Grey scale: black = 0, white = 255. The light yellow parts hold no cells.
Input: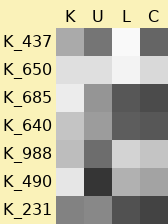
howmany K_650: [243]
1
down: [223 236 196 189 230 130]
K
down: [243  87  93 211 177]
L
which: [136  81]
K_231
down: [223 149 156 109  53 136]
U
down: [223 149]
U

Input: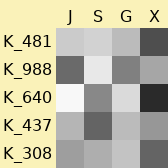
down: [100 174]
S
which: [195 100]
K_308

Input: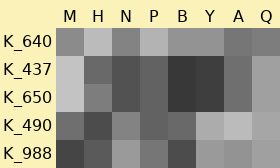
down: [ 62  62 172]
Y
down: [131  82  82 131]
N
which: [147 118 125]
K_640

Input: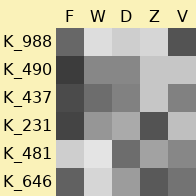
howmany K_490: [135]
2
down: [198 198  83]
Z

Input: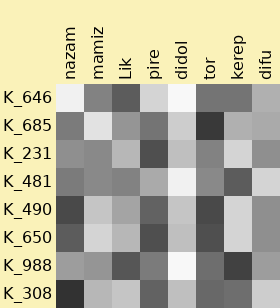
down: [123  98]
pire
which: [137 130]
K_481
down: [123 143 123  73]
nazam
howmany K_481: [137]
2
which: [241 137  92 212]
K_481
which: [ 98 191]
K_308
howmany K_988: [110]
1

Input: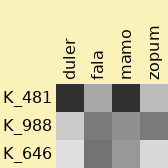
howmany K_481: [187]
1
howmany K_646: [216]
1
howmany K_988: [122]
2

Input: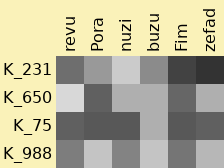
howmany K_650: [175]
3
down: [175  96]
zefad
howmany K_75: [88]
3
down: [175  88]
nuzi
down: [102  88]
Fim
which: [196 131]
K_988

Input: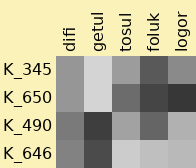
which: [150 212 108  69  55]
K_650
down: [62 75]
getul

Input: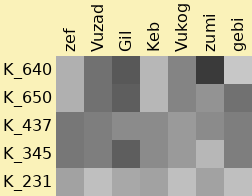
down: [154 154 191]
Vukog
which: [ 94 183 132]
K_650
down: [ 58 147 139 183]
zumi
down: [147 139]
zumi
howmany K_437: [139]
3
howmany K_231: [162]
3

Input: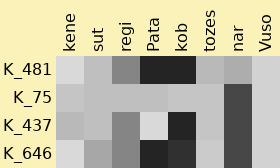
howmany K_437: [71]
1
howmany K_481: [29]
0
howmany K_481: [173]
1
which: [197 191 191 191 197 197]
K_75
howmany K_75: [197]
3
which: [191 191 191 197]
K_75
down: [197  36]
kob

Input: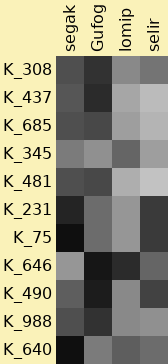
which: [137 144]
K_988
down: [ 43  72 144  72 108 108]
Gufog
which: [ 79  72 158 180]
K_685
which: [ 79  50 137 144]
K_988
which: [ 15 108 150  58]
K_75
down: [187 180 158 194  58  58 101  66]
selir
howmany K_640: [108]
1

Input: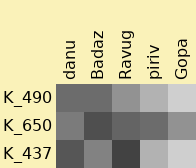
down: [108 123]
danu
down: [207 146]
Gopa
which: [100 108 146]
K_650

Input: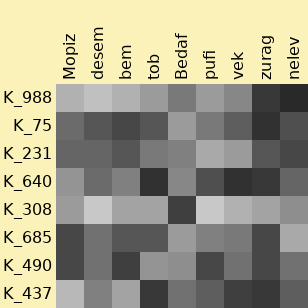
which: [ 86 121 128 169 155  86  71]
K_231
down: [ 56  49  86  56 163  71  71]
zurag
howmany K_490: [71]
3
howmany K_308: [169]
0
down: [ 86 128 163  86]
bem

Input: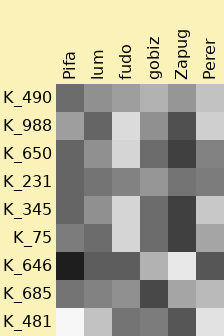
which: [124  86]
K_481
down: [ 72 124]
gobiz
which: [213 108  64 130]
K_650
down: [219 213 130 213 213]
fudo
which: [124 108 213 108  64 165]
K_75
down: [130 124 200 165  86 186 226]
Perer
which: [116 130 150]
K_231

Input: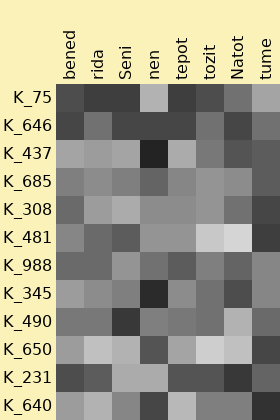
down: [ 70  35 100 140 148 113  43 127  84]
nen
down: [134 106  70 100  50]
tume
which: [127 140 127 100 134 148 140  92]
K_685
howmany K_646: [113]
3
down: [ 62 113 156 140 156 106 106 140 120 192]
rida

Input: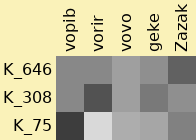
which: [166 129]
K_75
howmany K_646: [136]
2

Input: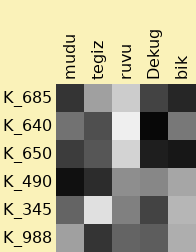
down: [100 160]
mudu
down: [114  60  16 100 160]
mudu
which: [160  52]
K_988
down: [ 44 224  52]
tegiz
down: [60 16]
mudu

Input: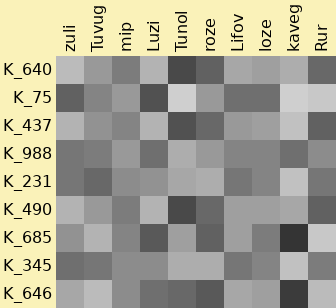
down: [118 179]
zuli
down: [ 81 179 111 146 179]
Luzi
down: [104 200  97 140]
Rur
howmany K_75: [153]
2
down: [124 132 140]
mip
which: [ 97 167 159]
K_640

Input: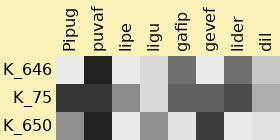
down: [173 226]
dil
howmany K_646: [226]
0
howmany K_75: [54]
2
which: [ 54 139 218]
K_75
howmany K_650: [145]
2
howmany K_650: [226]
2

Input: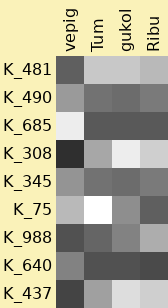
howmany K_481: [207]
0
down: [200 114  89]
Tum
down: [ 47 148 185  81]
vepig
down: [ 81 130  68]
vepig
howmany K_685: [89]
3
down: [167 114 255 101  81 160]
Tum
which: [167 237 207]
K_308

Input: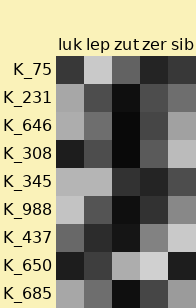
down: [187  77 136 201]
sib
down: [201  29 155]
sib
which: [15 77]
K_231
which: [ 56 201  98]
K_75
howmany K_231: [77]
2
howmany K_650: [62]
1
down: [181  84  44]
lep

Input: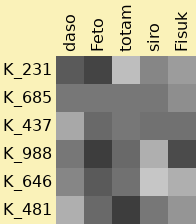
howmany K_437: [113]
2
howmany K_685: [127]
0
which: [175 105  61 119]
K_481
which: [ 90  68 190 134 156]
K_231
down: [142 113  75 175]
Fisuk

